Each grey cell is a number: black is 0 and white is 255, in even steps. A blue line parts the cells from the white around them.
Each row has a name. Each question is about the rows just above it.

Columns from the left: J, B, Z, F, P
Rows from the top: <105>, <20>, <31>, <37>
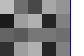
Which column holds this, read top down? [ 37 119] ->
F
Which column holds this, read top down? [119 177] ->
Z
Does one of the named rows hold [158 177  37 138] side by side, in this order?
no
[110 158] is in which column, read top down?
B
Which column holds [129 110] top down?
P
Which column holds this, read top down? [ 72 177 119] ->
Z

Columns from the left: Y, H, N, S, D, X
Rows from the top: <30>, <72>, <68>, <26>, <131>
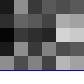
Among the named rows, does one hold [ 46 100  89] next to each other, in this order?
yes
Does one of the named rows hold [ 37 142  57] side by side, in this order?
no
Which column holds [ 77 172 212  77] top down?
D

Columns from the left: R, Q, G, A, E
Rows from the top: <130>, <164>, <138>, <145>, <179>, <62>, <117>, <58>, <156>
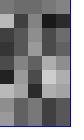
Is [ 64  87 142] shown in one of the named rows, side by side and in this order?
yes
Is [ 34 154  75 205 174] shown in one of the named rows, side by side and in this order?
yes
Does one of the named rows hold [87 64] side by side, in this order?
no
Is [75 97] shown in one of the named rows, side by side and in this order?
yes
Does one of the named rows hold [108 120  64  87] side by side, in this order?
no
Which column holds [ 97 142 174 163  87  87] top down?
E
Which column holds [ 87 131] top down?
Q

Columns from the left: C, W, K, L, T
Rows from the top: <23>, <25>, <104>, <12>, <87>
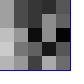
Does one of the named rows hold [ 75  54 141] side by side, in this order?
yes
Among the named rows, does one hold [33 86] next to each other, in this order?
no
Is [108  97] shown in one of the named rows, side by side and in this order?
no
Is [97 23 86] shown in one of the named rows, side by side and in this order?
yes
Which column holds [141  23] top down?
L
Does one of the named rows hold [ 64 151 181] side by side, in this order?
no
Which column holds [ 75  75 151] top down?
W

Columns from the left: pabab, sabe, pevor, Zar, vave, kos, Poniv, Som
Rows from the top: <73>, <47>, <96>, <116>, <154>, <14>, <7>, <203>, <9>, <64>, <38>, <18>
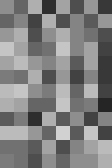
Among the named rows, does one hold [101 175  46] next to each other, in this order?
yes
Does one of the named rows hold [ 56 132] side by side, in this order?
no
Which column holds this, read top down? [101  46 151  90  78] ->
pevor
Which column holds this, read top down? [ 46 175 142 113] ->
Zar

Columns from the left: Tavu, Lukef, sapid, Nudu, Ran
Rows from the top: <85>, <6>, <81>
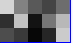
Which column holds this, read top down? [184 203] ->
Ran
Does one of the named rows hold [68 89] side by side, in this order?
no
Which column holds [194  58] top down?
Lukef

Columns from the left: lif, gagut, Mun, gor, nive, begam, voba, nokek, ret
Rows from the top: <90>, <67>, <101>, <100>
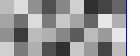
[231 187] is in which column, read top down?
ret
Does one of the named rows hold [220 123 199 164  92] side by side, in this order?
no
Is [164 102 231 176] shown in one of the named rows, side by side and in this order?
yes

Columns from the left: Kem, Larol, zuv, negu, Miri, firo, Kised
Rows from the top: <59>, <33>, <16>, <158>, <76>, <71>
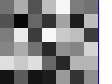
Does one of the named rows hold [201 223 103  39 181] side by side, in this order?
yes
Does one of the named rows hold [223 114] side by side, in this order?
no
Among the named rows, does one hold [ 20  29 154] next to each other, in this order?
yes
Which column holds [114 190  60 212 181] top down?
Kised
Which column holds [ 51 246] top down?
negu
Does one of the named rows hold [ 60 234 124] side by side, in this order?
no

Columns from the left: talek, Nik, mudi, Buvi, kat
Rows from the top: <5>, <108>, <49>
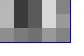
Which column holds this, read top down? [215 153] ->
Buvi
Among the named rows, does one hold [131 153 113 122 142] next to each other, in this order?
no
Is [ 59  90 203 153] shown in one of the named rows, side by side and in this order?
no

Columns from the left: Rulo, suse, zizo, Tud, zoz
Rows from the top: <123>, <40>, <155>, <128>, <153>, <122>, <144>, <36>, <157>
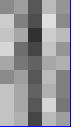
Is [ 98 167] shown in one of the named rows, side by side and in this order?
yes
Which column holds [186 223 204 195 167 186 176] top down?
Tud
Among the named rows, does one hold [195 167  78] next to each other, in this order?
no
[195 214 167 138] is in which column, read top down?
Rulo
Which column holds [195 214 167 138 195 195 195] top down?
Rulo
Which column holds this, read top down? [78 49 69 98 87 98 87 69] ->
zizo
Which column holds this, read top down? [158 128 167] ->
suse

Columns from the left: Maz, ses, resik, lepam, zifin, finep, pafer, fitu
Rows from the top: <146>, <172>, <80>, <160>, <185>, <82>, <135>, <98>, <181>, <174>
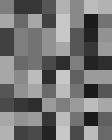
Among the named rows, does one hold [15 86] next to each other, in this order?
no
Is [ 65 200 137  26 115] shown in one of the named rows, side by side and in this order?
yes
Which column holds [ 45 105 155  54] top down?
lepam

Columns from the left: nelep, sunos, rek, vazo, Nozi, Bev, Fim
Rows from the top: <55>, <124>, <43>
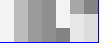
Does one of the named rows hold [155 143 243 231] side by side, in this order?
yes
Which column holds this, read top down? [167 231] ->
Bev
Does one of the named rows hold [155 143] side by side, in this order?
yes
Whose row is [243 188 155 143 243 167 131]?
<55>
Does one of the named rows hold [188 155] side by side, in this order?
yes

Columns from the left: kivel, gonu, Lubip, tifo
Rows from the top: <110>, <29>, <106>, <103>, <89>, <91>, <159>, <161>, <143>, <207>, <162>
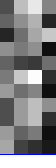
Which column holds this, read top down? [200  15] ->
tifo
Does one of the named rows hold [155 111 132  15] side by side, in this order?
yes

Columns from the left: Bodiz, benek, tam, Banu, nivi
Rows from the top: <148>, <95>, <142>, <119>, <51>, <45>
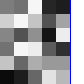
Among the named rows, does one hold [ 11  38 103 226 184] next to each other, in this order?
no
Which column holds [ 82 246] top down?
benek
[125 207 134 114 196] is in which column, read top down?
Bodiz
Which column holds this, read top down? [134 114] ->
Bodiz
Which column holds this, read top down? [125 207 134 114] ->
Bodiz

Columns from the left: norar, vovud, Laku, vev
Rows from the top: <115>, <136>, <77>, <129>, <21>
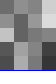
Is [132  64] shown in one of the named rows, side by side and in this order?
yes
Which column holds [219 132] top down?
vev
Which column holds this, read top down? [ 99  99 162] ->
vovud
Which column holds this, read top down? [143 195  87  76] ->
norar
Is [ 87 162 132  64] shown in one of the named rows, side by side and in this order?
yes
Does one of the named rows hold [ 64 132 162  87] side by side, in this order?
no
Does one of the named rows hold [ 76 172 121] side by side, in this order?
yes

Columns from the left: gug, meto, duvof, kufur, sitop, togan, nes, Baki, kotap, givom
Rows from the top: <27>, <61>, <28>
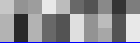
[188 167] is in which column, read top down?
Baki
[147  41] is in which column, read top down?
meto
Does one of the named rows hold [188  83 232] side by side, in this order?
yes
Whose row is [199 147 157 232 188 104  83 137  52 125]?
<27>
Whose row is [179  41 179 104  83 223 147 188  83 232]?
<61>
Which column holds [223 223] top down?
togan

